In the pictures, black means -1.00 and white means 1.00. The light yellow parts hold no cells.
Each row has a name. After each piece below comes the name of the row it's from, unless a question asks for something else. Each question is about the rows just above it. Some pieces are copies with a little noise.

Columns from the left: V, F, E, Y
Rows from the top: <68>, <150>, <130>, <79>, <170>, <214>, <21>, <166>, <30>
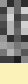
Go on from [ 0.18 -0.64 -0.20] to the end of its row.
[-0.64]
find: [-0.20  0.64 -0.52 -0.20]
<130>
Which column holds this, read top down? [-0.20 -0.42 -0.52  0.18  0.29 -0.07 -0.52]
V
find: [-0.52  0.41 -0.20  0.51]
<170>

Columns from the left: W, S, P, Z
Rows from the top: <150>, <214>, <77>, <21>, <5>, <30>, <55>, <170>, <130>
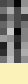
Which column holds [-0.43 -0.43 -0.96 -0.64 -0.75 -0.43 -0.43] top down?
P
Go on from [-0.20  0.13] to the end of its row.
[-0.43 -0.09]
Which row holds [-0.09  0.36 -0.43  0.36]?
<214>
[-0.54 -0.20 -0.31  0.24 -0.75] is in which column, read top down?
W
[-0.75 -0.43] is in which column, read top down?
P

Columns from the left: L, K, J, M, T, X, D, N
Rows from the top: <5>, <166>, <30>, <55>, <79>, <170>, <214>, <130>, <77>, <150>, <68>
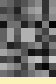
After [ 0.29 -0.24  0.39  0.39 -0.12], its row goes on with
[-0.48  0.29]
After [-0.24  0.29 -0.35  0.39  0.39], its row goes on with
[-0.61 -0.24 -0.48]
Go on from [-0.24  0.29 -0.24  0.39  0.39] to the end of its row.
[-0.12 -0.48  0.29]
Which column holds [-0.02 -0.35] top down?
N
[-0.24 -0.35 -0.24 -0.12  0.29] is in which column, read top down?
K

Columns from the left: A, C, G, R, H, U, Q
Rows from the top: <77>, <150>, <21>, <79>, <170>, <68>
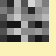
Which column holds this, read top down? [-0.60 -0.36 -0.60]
A
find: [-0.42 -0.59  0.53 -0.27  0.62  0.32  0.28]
<77>
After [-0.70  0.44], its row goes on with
[-0.36  0.67  0.33 -0.02]
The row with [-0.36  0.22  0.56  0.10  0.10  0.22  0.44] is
<21>

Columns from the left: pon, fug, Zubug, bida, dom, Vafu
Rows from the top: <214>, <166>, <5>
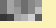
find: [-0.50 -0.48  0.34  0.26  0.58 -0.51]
<5>
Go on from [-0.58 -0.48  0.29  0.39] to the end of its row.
[ 0.62 -0.26]
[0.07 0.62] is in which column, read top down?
dom
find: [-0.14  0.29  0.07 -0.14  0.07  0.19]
<214>
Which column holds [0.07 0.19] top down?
Zubug
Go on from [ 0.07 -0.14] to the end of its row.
[0.07 0.19]

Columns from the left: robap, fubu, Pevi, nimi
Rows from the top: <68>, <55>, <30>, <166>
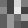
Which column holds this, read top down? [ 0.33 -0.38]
nimi
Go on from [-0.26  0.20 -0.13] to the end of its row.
[0.33]
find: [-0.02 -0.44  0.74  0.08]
<68>
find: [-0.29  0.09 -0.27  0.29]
<30>
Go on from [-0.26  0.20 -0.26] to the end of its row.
[-0.38]
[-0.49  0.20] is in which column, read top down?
fubu
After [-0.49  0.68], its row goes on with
[-0.02]

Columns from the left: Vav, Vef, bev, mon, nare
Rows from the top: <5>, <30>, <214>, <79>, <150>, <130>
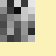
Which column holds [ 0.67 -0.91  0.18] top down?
bev
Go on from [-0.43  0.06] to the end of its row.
[0.44]
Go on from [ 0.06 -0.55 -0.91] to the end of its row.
[0.57 0.67]
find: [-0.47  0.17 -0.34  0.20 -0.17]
<79>
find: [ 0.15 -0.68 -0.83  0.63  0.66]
<30>

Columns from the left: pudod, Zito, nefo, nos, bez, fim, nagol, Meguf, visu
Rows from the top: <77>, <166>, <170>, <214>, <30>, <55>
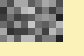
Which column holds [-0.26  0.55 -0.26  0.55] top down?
bez
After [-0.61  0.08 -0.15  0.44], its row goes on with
[ 0.55 -0.38 -0.03 -0.50 -0.15]
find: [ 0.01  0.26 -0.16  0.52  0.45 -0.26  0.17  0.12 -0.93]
<55>
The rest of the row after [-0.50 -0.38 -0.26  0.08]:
[ 0.19  0.08 -0.74]
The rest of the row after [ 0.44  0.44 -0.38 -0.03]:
[-0.03 -0.74]
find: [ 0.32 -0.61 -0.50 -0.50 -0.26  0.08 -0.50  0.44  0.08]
<30>

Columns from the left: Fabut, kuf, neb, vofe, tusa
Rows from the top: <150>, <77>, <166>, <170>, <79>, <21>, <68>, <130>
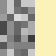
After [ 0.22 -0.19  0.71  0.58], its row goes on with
[-0.19]
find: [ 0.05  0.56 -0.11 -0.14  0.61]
<130>
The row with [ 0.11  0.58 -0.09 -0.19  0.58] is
<130>
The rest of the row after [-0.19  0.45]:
[0.34]

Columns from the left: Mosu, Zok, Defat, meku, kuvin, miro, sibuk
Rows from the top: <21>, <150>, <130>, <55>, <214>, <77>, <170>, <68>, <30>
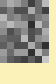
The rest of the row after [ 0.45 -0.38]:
[0.10 0.22]
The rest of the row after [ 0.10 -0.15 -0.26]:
[-0.02  0.10]
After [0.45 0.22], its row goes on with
[ 0.22 -0.62  0.45 -0.02]
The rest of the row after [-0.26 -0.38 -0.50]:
[-0.26 -0.50  0.56]

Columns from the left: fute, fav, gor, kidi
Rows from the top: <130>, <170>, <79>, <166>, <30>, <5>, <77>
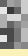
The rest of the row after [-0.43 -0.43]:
[-0.08  0.47]
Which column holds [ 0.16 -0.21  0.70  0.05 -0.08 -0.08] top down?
gor
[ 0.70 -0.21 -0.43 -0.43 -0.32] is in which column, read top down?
fav
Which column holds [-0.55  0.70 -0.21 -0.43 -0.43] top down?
fav

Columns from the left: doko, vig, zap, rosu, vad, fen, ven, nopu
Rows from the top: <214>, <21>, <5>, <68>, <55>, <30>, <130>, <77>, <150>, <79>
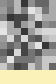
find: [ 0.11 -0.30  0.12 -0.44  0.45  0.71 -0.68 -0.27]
<130>
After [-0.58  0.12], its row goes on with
[-0.20 -0.20  0.34]
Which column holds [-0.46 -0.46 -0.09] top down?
rosu
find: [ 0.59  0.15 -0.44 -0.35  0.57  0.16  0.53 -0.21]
<79>
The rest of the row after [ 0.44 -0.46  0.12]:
[0.01]

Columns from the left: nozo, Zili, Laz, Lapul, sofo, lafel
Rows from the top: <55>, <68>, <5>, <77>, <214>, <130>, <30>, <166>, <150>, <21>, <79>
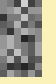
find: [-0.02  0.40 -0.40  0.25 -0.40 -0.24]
<150>
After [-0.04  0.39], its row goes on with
[-0.37  0.28 -0.37 -0.27]

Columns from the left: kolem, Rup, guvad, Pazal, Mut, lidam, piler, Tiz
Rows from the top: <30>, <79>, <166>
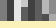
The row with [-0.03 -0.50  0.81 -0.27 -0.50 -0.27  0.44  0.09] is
<79>
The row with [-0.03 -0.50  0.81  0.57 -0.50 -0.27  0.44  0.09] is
<30>

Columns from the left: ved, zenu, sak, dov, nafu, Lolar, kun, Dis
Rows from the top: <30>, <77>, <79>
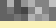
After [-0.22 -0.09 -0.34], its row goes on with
[-0.47  0.03  0.51  0.03 -0.09]
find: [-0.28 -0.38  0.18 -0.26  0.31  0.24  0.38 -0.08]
<79>
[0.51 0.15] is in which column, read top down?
Lolar
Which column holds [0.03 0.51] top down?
Lolar
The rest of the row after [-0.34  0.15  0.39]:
[0.03 0.03 0.51]
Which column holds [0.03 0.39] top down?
nafu
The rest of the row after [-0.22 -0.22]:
[-0.09 -0.22  0.39  0.15  0.27 -0.09]

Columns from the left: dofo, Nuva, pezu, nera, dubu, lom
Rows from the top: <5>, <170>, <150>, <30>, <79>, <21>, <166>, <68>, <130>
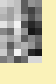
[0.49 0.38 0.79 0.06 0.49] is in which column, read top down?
dofo
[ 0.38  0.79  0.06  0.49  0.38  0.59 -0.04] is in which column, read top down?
dofo
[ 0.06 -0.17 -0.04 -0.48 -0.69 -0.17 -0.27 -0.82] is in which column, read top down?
lom
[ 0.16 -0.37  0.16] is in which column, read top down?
nera

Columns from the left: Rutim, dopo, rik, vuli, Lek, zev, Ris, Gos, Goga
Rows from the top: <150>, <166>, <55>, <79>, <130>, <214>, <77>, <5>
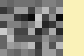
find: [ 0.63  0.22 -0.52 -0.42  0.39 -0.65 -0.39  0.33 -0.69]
<130>
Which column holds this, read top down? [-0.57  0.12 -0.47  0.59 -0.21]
Rutim
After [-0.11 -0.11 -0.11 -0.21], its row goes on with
[ 0.00  0.00 -0.11]
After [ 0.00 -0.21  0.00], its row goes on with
[ 0.47 -0.70 -0.57  0.00]
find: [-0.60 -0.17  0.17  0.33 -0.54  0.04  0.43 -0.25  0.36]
<166>
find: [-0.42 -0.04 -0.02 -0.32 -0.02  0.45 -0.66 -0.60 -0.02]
<79>
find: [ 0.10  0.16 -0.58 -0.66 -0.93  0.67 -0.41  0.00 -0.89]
<55>

